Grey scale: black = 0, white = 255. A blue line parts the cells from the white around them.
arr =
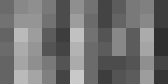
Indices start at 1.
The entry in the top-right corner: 61
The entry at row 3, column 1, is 100
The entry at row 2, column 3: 149
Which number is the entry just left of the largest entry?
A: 68
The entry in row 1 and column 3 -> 143
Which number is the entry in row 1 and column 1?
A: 107
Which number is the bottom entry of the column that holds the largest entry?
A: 201
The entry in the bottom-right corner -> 53
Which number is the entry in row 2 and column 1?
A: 114
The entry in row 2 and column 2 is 149
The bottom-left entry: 100
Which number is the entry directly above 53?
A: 68
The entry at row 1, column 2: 136

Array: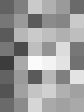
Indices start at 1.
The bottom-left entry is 106
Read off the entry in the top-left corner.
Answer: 98
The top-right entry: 106
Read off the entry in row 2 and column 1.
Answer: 119
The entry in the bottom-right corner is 169
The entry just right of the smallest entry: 169
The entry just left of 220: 147
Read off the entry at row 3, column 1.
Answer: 90
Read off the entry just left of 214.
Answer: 139
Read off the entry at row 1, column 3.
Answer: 202
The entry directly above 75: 183
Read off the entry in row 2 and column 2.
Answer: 154
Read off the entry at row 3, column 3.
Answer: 202
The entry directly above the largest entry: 190

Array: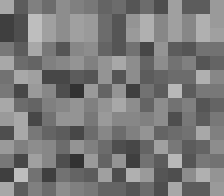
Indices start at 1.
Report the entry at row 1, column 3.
128
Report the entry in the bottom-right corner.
154
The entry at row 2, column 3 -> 190
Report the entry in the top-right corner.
154
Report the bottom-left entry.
168
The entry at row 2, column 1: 63
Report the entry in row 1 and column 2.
92
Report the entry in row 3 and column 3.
190
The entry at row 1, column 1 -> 168
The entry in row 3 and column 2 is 78
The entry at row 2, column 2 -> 78
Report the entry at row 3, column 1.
63

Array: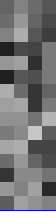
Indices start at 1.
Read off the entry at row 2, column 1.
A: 108
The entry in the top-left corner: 100
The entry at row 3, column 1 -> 130
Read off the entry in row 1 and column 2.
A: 130
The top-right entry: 86
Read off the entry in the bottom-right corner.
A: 130
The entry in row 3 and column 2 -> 173
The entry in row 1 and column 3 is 108
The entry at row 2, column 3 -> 100
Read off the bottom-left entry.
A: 92
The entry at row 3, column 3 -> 86
